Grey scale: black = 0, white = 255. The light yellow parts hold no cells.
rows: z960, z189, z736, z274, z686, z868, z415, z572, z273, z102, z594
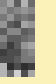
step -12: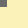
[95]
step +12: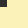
[59]
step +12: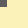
[105]
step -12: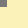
[109]
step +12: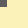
[105]
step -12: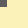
[81]

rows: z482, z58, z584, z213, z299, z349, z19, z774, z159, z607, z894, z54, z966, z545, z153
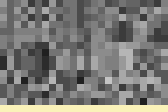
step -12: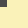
[63]
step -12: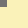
[103]
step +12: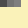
[ 87 127 139]
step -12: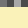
[103  63 156  63]
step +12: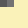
[100 127]

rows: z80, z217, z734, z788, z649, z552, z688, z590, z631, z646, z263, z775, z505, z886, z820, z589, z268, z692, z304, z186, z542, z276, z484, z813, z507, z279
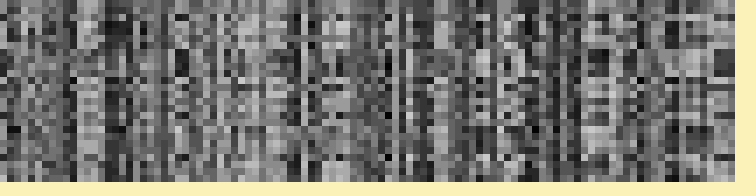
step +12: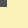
[96]
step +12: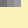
[126 151 167]
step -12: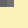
[ 88 102]

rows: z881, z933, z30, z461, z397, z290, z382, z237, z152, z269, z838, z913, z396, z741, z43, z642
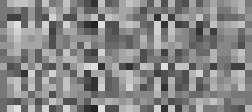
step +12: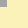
[177]
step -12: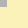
[167]
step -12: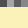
[ 67 153  82 123]
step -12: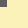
[82]

